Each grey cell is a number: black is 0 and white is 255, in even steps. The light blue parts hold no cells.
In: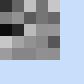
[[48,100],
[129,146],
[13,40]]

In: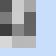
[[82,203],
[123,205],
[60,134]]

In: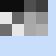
[[13,13],
[231,101],
[109,230]]

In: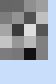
[[102,103],
[125,147],
[165,58]]

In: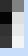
[[44,129],
[4,222],
[50,232]]

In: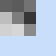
[[97,91],
[190,125],
[209,214]]
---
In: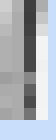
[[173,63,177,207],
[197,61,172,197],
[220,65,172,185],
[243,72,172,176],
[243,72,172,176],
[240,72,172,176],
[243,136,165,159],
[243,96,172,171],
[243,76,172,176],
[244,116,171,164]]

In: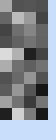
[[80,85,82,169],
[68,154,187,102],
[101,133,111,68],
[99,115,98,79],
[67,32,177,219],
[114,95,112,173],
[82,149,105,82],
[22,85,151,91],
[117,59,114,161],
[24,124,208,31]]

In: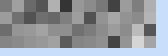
[[175,126,156,66,120,139,152,52,177,85,106,160,122],
[180,139,147,167,147,82,158,127,104,111,82,113,156],
[86,187,140,156,140,124,113,143,143,163,153,149,109],
[164,213,148,68,144,137,133,91,161,152,147,138,133]]

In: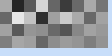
[[117,170,105,59,102,213,89,37,170],
[162,104,170,202,160,47,194,230,104],
[152,162,135,84,105,143,149,89,162],
[147,126,148,155,141,102,159,166,126]]

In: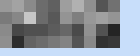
[[113,84,144,177,158,96,108,138,163,153],
[148,160,152,127,148,88,107,198,135,122],
[36,82,145,74,103,92,80,80,72,138],
[56,50,137,84,131,120,108,99,45,143]]

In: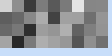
[[135,134,228,122,89,124,58,142,210],
[149,111,160,161,66,172,136,104,94],
[147,127,98,176,149,157,46,120,104],
[112,143,85,151,162,174,121,40,164]]
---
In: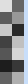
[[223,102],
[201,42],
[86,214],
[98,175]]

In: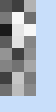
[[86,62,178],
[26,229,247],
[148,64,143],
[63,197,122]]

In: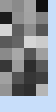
[[152,138,164,16],
[213,95,141,86],
[138,168,86,159],
[161,83,54,62]]

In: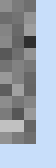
[[143,123,111],
[132,105,158],
[88,111,146],
[153,129,103],
[141,118,132],
[193,193,101]]

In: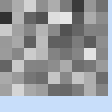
[[140,172,210,143,173,122,58,150,112],
[203,161,135,180,138,82,101,130,128],
[155,135,204,185,131,116,133,226,135],
[170,154,118,109,197,136,196,174,108]]

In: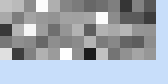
[[194,186,140,252,175,133,123,103,111,127,53,130,87],
[56,180,246,157,111,149,179,94,178,169,183,149,147],
[224,62,129,177,155,255,145,28,194,116,145,165,151]]
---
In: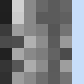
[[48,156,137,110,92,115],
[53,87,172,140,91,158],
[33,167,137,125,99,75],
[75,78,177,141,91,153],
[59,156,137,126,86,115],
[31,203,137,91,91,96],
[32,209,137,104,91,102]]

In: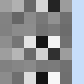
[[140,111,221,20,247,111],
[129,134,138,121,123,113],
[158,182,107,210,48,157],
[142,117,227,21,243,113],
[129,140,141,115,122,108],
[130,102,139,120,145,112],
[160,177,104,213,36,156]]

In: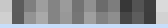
[[208,91,147,169,132,152,118,159,129,142,70,93,61,210],
[200,92,127,158,132,155,115,144,107,125,55,83,62,218]]

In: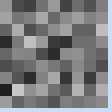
[[156,101,121,107,84,127,117,127,137],
[30,199,145,164,113,90,179,103,175],
[132,84,45,130,168,54,149,60,140],
[77,95,109,141,120,99,136,110,79],
[103,135,132,76,44,141,144,113,99],
[43,121,191,154,57,49,110,111,139],
[99,172,80,104,141,161,99,98,188],
[163,117,128,168,105,138,158,130,143],
[149,75,65,114,153,67,109,82,126]]

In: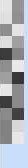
[[131,231],
[130,215],
[138,65],
[59,138],
[230,139],
[159,55],
[142,233],
[59,133],
[221,159],
[141,227],
[223,144],
[227,148]]

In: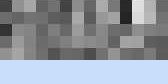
[[146,165,133,112,83,104,102,78,113,147,110,105,122,92],
[106,153,130,107,115,127,144,138,134,99,163,161,94,90],
[51,137,132,101,126,104,155,112,136,109,103,142,127,122],
[108,101,115,112,93,89,168,91,152,163,36,217,184,115],
[67,145,167,98,113,67,141,102,171,120,41,222,178,105]]

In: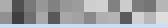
[[144,63,111,168,88,167,162,137,175,179,90,208,183,222],
[173,80,121,152,130,152,156,207,209,129,204,124,117,182]]

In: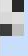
[[60,190],
[216,221],
[224,40]]
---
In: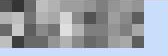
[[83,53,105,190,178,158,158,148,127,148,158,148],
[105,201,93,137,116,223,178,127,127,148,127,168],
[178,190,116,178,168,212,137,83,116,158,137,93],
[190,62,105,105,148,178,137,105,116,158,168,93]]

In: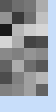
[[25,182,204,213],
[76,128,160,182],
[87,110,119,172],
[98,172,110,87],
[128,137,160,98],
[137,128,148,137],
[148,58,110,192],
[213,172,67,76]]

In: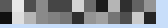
[[16,222,181,138,129,117,47,148,160,117,78,202,37],
[89,231,78,138,69,69,212,108,28,181,47,98,148]]

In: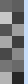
[[72,137],
[83,158],
[105,94],
[117,105],
[169,61],
[180,39],
[200,61]]

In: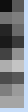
[[14,88],
[26,57],
[37,106],
[66,145],
[76,88],
[115,126],
[126,154],
[165,165],
[174,196]]

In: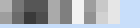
[[158,107,58,77,170,127,242,146,209,230],
[179,118,86,86,170,127,242,158,200,230]]

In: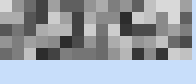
[[86,117,86,172,182,182,66,205,117,205,54,75,75,138,160,126],
[107,126,193,44,66,126,117,117,107,148,182,54,138,54,205,193],
[148,126,160,148,138,44,75,148,107,172,193,148,160,193,107,75],
[172,172,86,66,205,160,66,172,138,138,44,205,193,138,217,95],
[217,148,107,66,160,95,95,148,172,126,148,95,193,217,217,160]]
